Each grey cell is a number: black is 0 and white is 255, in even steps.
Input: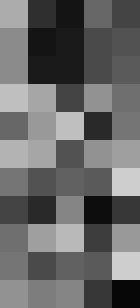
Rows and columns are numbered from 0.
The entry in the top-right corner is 68
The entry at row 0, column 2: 20
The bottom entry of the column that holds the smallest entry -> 7
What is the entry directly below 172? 139
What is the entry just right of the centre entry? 146
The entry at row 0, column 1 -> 47
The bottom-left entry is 146
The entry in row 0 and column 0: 172
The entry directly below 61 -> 90
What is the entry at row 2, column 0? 139
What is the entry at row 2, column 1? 26
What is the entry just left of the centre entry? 166
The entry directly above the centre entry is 191

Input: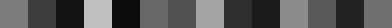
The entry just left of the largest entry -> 19
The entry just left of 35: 88

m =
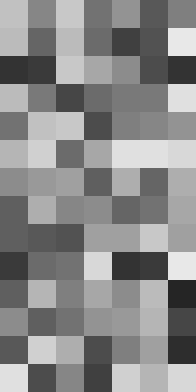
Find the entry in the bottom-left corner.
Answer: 224
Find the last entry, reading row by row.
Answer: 216
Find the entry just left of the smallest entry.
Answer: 187
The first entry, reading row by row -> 193
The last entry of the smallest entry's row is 37
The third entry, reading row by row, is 200
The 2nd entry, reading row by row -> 134
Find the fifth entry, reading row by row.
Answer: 147
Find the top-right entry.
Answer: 127
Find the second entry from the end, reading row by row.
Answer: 181
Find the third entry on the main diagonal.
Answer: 200
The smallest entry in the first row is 88
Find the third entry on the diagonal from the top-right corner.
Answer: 140
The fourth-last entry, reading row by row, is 64
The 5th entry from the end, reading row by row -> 134
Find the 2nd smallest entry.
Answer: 45

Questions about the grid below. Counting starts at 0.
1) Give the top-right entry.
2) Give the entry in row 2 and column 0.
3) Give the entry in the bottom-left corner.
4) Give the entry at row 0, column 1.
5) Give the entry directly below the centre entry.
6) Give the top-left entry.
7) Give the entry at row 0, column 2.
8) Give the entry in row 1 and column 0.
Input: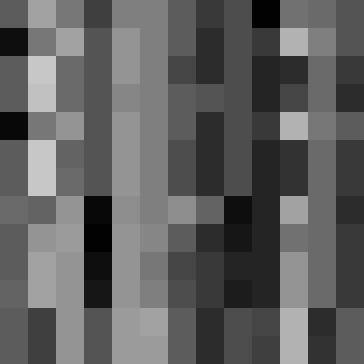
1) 84
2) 92
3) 92
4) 162
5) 141
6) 92
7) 119
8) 14

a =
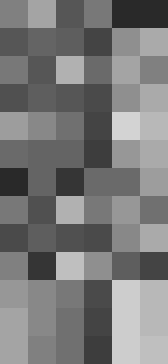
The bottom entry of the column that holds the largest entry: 205
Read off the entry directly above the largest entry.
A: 143
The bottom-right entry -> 191
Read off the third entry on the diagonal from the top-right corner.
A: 106
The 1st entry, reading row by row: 128
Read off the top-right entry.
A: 41
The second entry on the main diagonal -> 100
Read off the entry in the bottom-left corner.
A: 164
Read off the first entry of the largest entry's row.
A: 157
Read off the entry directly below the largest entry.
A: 151
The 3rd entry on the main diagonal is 177
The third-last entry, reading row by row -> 61

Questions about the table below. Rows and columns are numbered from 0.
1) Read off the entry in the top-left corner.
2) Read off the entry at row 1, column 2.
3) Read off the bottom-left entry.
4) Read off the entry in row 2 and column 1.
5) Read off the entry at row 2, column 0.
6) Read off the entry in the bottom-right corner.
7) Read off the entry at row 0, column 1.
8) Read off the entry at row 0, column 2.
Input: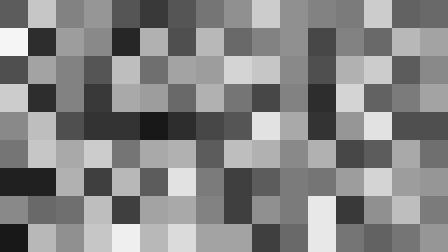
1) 92
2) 157
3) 24
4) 163
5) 79
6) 150
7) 198
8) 130

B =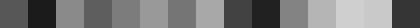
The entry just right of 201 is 53
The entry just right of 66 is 33
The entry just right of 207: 201

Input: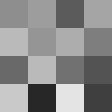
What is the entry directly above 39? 186
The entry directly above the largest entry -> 113
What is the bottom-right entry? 63
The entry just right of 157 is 91
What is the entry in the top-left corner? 142

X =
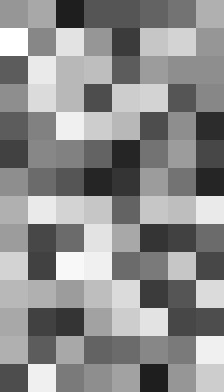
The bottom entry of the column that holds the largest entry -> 77
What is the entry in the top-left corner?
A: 150
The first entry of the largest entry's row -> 255
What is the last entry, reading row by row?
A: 205
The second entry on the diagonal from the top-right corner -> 211
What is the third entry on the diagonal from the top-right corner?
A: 156
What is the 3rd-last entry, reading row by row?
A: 30
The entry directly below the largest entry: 92
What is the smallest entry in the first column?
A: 65
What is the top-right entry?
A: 176
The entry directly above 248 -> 107
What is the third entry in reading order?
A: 30
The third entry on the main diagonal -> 184
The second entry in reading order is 168
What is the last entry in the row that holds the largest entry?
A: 150
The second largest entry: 248

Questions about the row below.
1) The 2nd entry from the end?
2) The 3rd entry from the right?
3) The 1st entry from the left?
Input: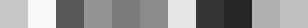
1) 176
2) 39
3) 197
